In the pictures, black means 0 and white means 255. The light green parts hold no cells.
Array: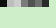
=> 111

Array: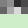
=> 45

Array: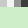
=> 147

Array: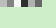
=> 176

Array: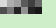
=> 64

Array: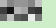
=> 133

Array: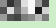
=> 155
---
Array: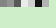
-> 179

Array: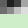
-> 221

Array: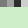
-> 206

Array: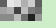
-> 150

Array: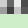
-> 89

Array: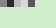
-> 89

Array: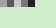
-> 33

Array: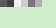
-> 175
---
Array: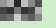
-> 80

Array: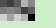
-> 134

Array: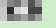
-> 146

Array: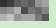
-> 163

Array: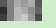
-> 87

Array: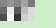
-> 121

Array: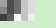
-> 221

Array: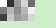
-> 109
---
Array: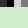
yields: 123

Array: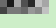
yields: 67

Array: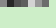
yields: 94

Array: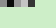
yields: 141

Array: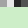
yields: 163

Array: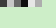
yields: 103

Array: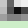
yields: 83

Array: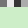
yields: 171

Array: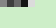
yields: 104

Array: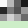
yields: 81
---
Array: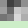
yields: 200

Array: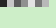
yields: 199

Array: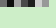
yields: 165

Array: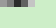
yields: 154

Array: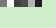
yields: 180

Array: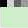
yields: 155

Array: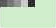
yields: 148

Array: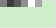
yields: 167
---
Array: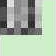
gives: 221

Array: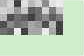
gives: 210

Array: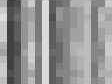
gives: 65

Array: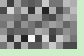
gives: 62

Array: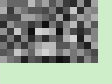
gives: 102
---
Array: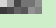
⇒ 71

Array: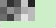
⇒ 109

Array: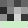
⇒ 157

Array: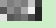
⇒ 86

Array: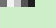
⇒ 113

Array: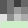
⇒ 132

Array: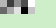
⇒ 105
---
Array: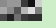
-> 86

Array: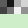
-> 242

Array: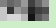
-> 153

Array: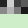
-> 122

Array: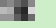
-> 67

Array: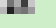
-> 128

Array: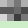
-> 105

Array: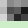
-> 92
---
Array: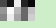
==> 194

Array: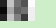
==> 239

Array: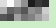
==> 205

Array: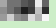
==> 44

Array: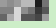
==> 86

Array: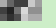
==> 144

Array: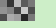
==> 78

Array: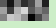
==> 101

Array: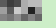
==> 143

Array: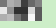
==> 90
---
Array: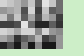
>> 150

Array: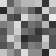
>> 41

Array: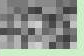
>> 151

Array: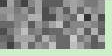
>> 149

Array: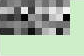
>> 194
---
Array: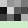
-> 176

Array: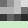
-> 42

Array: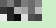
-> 68

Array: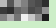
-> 30

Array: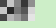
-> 228

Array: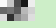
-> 221
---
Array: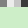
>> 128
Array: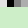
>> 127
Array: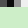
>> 80
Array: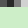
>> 84
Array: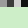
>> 59
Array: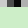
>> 77
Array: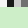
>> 112
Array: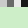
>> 105
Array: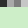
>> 125
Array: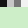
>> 118
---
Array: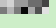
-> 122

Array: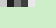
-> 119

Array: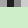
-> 135

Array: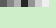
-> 178

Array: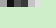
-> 83

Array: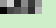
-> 86
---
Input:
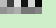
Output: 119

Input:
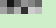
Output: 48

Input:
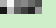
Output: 63

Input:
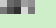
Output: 47

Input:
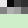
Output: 175

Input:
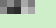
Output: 43

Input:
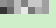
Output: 119
